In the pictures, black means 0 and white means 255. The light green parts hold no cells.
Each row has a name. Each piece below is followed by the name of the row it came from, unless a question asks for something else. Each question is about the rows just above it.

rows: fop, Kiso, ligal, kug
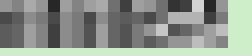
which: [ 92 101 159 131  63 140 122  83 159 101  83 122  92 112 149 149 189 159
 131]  kug
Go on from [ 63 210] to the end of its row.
[ 39 149]
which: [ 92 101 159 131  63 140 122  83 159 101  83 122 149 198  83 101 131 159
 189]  ligal
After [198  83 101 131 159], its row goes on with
[189]

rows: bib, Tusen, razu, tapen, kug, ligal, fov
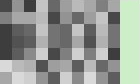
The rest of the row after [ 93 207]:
[138 217 147  93]
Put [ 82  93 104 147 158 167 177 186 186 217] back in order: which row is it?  ligal
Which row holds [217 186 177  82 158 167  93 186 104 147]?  ligal
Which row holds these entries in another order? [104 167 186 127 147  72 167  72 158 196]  Tusen

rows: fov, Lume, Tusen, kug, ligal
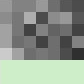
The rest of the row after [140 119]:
[174  76 140 152  87]
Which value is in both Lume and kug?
[119]
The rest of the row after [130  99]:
[110  66]
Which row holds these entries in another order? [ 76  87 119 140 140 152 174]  Lume
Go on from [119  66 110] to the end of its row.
[ 66 130]
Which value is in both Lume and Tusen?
[119]
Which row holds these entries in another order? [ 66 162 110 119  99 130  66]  Tusen

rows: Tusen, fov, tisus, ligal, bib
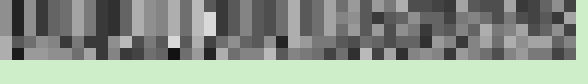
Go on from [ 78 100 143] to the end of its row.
[67]
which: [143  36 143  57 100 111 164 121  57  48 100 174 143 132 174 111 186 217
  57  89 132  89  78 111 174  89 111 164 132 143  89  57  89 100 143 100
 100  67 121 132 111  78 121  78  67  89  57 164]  fov
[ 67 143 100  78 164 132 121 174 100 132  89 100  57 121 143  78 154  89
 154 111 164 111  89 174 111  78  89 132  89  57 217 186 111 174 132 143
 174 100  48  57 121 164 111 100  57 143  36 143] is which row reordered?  tisus

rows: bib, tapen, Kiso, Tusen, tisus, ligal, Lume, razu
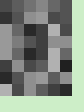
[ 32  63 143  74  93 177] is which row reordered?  ligal
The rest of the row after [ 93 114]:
[134 103  83]
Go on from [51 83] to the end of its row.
[143 153  74  83]
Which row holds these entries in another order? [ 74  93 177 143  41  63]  razu

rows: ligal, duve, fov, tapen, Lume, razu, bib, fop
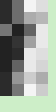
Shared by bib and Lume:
[43]
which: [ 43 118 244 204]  fop
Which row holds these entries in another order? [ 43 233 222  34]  Lume
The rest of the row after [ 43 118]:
[244 204]
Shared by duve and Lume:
[43]

